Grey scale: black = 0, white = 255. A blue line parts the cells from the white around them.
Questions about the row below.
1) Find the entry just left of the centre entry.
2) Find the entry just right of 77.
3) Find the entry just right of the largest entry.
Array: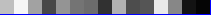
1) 108
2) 85
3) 162

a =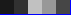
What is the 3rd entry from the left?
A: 193
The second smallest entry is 49
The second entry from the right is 152

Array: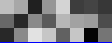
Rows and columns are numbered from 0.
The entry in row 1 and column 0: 104
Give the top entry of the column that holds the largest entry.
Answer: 32
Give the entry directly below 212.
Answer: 183
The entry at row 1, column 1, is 40
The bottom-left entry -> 40
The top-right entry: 55
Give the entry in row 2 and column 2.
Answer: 226

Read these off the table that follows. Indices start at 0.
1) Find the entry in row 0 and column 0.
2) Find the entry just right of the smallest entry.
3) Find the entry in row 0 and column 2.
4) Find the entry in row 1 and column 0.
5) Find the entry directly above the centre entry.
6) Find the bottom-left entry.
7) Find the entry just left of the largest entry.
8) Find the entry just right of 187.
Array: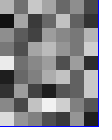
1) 181
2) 165
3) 200
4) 17
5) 187
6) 220
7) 194
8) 149

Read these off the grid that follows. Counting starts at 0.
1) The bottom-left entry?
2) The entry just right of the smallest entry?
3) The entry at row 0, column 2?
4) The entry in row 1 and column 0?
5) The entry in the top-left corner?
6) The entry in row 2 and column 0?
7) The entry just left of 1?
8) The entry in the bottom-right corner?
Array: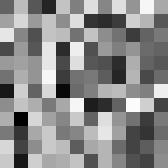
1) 201
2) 215
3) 87
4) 161
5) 99
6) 230
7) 174
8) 141

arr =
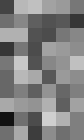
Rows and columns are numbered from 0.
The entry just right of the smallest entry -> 111
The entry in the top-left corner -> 68
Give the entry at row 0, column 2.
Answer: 192
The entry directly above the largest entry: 177
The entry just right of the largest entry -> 177
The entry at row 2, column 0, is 177
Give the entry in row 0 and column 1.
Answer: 184
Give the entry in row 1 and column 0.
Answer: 111
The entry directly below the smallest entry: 111
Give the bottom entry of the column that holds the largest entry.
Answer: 141
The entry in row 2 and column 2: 82
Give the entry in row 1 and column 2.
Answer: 95

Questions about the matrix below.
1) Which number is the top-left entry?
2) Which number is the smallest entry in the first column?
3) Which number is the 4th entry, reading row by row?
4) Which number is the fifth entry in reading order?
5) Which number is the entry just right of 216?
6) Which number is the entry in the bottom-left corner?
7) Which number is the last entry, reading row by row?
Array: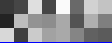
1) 57
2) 35
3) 70
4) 250
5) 63
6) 216
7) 91

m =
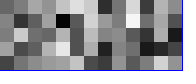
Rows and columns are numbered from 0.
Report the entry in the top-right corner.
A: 140
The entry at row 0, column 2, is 167
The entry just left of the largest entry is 125
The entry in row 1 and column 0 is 132
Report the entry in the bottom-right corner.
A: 147
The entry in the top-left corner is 103
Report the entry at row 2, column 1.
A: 203
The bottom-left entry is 68
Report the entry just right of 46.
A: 117
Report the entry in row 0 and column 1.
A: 125
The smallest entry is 4
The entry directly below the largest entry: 89
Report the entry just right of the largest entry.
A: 111
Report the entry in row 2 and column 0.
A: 125
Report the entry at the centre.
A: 188
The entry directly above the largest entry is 216
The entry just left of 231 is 180
